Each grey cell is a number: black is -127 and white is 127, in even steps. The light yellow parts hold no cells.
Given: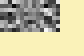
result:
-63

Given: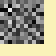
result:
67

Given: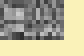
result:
-36

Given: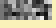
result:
-10

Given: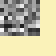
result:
35

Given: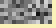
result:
-26

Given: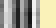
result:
-10

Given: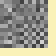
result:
-30

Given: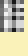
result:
-50
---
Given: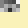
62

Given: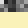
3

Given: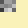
-25

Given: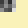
93

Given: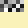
13

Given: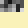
90
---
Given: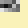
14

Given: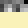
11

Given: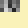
-67

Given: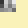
78

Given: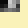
75

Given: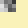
-12

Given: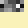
-51
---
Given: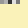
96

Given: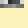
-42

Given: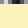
-43

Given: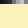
68

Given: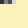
-48

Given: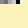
-119

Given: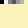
25

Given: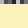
-64

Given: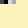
85
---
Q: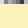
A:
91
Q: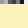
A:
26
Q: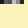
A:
-102
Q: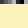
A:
-71
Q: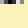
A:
45
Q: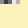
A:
10
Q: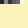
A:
-89
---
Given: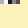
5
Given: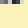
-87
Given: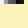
-48
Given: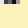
-111
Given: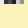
-91
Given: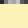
37
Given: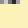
-87
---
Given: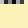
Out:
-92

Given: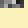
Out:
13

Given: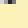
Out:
32

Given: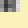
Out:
-61

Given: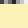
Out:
40

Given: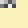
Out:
47

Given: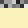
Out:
33

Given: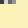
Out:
86
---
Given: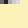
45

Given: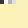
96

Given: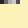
-21

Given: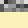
-56

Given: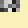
-78

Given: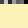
-60
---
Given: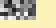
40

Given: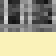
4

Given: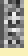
-26

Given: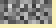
-27

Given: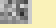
74
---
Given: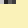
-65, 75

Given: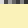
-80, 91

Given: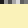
-6, -101

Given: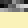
-109, 48

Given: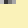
39, 67

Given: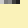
-94, 75

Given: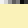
-75, 113

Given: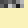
56, -25
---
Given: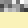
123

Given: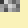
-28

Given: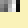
94

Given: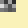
35

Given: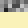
13

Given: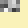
88

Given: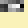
-57

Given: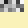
-65

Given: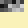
12

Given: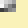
66
